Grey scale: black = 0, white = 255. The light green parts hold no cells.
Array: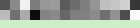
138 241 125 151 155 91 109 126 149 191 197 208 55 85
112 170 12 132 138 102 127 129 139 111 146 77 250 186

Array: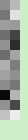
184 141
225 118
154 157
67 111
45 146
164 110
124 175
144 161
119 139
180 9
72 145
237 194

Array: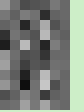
111 76 83 88 120 104 154
97 124 113 45 99 105 119
109 38 104 170 82 102 99
116 98 83 184 107 96 49
100 186 89 37 125 103 29
110 79 83 52 105 106 149
103 63 85 78 112 110 160
93 33 100 186 120 103 124
109 14 113 198 79 106 149
98 132 116 59 97 105 79
111 160 120 164 112 104 106

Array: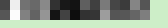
238 114 105 137 50 24 19 95 64 122 70 59 133 85 70
252 129 99 149 20 66 13 50 53 157 85 87 101 126 86

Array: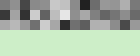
144 71 138 143 200 193 139 33 109 152 149 175 121 124
163 50 204 98 189 230 143 168 128 101 117 141 106 57
184 153 112 204 167 45 112 94 177 178 140 74 153 169

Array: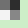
45 112
135 243

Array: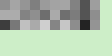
165 149 127 155 163 165 130 83 158 144
172 131 143 110 170 111 124 84 142 172
120 192 170 207 133 198 141 35 148 61

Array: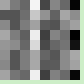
123 103 244 70 134 104 5 165
84 110 199 146 98 166 141 84
84 124 161 90 83 138 160 137
125 95 237 63 132 111 1 167
140 103 217 73 103 116 18 150
85 124 166 101 86 138 168 144
85 125 168 89 91 139 162 136
117 104 239 63 129 106 7 163

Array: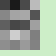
26 74 187 66
164 168 84 135
71 79 160 95
206 170 127 155
130 154 130 142
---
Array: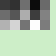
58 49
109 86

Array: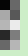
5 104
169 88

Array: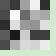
84 58
74 247

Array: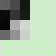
95 73
10 52

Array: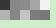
53 135
179 135

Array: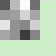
88 186
151 159

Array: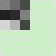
132 106
32 42

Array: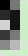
0 119
41 21

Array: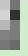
198 116
211 48
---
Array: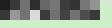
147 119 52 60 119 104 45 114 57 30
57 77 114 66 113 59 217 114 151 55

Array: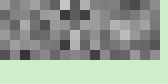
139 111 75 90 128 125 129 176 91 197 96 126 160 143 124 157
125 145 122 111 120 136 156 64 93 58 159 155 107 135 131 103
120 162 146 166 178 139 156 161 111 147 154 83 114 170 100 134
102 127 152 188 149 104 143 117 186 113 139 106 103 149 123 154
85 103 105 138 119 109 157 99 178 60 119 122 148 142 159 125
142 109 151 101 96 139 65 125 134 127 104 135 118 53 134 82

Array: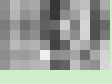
171 104 191 177 113 54 114 169 161 186 143
144 88 205 159 140 56 93 157 146 181 138
106 81 213 125 204 104 97 132 113 152 124
121 80 212 141 174 73 87 143 128 170 131
196 124 172 189 98 66 147 178 171 184 146
210 167 108 165 146 141 238 164 155 157 140
213 143 151 191 99 90 184 180 173 176 147

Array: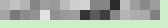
157 137 158 189 42 133 133 211 207 187 154 158 133 180 193 180
129 170 173 180 136 63 90 52 157 152 144 226 146 139 121 163

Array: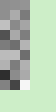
148 145 143
123 171 143
165 138 192
126 169 82
180 111 124
110 189 187
177 125 178
170 140 46
246 69 130

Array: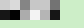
115 200 199 133 218 206
22 181 243 172 2 22

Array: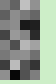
145 192 99 128
102 122 141 95
31 25 141 132
42 134 153 68
162 182 79 131
112 144 141 120
52 84 187 61
126 82 7 143

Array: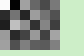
121 74 103 161 3 250
81 115 157 37 116 43
62 133 49 144 191 30
164 65 153 67 41 155
128 91 94 127 80 160
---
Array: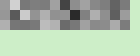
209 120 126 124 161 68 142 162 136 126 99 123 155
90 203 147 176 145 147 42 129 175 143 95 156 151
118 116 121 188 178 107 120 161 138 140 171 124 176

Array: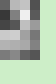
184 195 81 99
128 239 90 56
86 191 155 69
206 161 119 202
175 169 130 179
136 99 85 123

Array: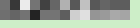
56 235 116 65 102 177 88 193 88 101 93 93 114
101 115 35 116 116 94 207 224 149 154 169 165 111

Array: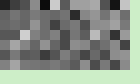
62 80 139 12 203 90 159 160 169 82 20 196 32
116 103 122 109 104 115 43 135 149 116 151 110 97
109 101 147 109 65 107 121 80 141 143 161 121 102
87 207 128 110 128 73 118 93 186 121 51 154 87
165 133 102 146 101 73 141 135 95 112 138 67 122
121 90 94 60 84 125 101 70 105 75 141 147 86
164 120 117 113 121 109 91 141 76 121 71 138 129

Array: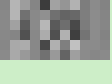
181 157 133 60 162 149 178 125 139 131 134
181 113 137 144 112 100 104 126 140 133 136
161 92 138 183 90 110 73 124 140 134 137
133 81 136 172 80 177 63 116 140 131 136
169 172 136 72 176 127 193 139 139 134 135
169 153 136 113 153 100 159 139 135 138 138

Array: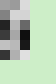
155 219 161
213 212 130
183 104 35
167 15 59
185 24 193
176 224 53

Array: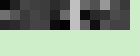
35 70 63 60 44 55 192 105 80 152 79 57 6
85 58 69 60 32 107 192 12 41 49 75 67 112
43 56 68 66 12 1 192 93 15 81 66 66 38

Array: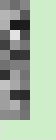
109 133 136
169 87 181
25 29 176
226 73 99
151 116 64
50 54 137
125 124 113
162 114 47
168 125 194
48 42 159
177 109 159
137 115 139

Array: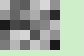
105 92 183 215 145 201
101 144 172 117 40 146
71 61 120 133 188 26
203 213 80 186 144 103
182 113 199 163 25 123
